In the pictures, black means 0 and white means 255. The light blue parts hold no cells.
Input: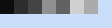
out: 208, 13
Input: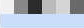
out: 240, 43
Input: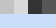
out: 217, 51
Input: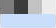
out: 236, 59
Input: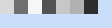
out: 246, 45
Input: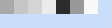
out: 249, 43
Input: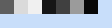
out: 240, 7
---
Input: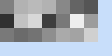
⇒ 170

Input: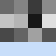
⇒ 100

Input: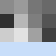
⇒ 226

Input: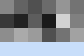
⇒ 80

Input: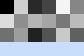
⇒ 83

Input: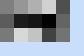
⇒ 195

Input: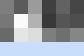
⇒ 126

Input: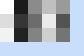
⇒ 131

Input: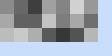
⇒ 55

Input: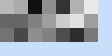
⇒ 78
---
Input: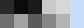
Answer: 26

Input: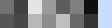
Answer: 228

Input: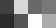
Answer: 105

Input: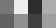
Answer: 45

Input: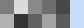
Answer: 138

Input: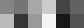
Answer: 168
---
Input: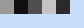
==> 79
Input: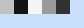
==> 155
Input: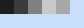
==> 128
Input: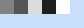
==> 129
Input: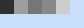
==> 136
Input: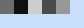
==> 107
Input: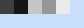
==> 150
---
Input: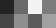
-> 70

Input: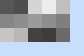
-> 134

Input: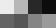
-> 100

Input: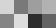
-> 133

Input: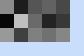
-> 7

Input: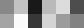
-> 164

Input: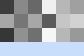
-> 167

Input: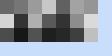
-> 212

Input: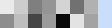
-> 141
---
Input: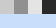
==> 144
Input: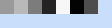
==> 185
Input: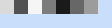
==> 82
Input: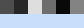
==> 39
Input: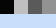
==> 191
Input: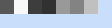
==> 249
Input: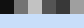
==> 115
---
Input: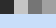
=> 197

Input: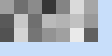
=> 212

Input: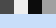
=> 238

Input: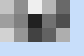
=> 150

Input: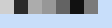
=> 42

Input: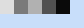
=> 122

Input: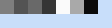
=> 83

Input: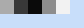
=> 56
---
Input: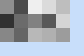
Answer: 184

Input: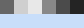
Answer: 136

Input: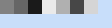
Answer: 176

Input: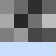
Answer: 153

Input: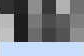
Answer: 63

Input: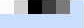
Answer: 1

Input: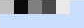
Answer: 127

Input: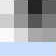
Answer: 218

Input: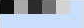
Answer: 43

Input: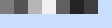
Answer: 96
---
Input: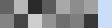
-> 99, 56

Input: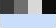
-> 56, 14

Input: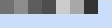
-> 113, 51

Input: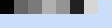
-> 3, 214

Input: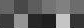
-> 101, 52

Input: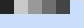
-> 36, 68

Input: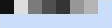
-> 18, 180

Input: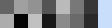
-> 100, 41

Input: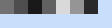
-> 113, 41

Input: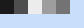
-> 26, 115
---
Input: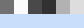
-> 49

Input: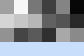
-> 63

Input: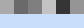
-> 195

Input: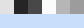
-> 251

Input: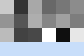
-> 104

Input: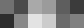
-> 155

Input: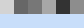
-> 167
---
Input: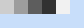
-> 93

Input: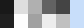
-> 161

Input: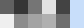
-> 163

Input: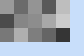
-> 126

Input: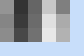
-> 113

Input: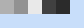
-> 233
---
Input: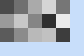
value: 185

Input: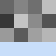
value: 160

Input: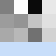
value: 113

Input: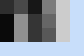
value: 53

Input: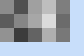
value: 99

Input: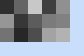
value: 77
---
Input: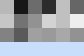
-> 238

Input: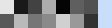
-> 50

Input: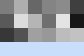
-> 23

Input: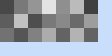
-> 157

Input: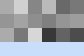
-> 157

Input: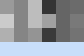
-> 121

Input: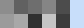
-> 60

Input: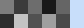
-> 73

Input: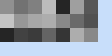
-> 81

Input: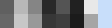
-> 165
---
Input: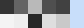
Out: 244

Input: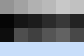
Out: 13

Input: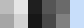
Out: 166

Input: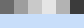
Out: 107

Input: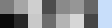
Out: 10

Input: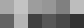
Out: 100

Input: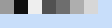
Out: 154
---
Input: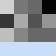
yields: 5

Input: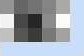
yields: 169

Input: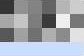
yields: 204

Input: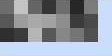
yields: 123

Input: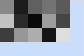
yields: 90

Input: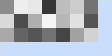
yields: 114

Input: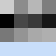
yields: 126

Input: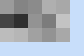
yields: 168
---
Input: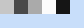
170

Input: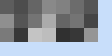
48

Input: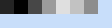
223

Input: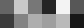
159

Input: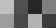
73

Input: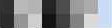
63
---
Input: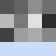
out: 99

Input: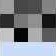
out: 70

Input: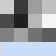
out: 58

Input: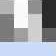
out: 250

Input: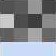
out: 90

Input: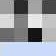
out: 42

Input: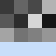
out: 101
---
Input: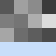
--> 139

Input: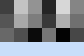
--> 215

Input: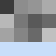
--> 149

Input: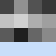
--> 82

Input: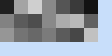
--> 58

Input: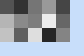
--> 153

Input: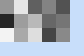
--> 131

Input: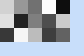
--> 253

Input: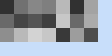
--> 49

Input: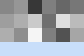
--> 103
